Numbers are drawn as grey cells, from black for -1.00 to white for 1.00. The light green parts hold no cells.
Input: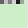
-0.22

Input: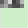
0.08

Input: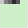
0.56

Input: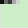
-0.87

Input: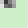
0.77

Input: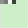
0.14

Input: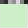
-0.40

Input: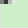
0.00

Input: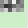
0.33
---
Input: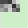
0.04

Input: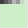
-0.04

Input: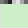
0.54

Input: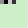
0.11

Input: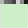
-0.46

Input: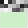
-0.25

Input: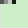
-0.33
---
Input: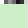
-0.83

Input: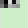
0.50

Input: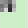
-0.09

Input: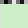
-0.13

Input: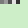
-0.61

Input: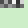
-0.61

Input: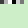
0.65

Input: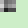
0.67

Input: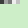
0.51
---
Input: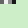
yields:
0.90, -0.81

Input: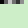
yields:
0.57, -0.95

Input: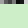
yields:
0.62, -0.92

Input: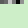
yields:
0.58, -0.95

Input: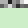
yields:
0.96, -0.75

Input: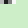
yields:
0.94, -0.76

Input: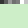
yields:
1.00, -0.59
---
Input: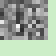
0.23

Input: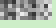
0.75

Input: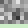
0.29

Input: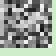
0.88

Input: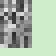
0.16

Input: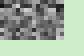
0.49

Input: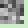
-0.26

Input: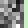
-0.10

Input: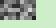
-0.75
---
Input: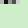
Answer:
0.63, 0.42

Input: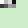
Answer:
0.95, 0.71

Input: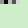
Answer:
0.70, 0.50

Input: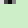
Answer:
0.76, 0.03

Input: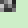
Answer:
0.56, 0.43

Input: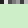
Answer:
0.79, 0.46

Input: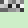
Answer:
0.93, 0.83

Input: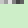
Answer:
0.77, 0.55
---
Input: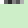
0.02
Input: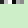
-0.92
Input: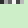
0.92
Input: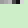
-0.42
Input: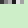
-0.77
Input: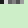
0.01
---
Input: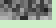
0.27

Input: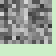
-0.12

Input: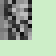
0.39

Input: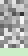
0.14

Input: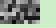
0.46
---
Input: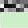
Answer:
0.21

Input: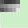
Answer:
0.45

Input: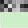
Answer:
-0.55

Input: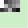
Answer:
0.11

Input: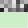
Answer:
0.79

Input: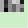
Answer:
0.23

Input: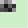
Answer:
-0.27

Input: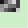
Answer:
-0.13
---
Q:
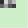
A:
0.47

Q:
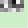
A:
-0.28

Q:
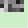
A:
0.23

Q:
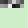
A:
-0.31

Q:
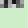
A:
0.26

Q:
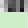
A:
0.33

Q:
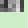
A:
-0.50

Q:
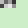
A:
-0.59

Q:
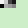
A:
-0.82
